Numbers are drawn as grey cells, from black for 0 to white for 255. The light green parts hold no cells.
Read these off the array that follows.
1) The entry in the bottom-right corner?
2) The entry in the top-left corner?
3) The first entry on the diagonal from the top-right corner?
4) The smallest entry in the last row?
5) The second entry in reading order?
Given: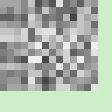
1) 226
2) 165
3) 152
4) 97
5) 165

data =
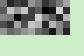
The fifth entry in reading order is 148
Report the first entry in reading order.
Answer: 120
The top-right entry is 164
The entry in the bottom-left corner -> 148
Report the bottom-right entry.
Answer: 38
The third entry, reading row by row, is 64
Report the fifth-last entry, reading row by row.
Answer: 104
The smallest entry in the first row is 38

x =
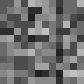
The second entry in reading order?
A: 91
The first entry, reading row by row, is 91
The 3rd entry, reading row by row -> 152
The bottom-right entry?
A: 152
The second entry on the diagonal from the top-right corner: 106
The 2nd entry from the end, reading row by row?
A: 106
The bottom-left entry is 106
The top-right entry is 180
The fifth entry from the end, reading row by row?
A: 136
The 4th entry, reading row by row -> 76
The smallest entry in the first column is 46
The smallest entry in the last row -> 46
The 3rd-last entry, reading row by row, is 120
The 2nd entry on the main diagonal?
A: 120
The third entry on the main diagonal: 76
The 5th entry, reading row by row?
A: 180

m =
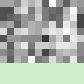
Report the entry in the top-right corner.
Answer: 151
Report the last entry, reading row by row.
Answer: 123
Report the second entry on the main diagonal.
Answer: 81
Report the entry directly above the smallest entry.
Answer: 206
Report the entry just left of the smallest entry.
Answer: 138
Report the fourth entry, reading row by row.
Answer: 206
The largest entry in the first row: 248
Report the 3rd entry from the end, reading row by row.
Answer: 138
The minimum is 55
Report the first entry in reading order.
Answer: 166
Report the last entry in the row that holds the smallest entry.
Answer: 206
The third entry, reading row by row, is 138
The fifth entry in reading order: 178
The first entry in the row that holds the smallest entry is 81
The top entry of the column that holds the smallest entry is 97
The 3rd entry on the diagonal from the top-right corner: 191
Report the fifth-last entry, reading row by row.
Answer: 219
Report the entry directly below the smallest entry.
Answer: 206
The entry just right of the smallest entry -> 166
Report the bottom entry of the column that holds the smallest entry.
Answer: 138
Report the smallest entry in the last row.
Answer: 97

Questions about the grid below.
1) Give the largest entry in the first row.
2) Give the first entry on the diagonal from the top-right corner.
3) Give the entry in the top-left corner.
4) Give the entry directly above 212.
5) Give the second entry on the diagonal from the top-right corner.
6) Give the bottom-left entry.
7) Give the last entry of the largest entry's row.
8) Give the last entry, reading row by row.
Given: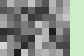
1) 197
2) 170
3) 112
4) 70
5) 141
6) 170
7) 70
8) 85
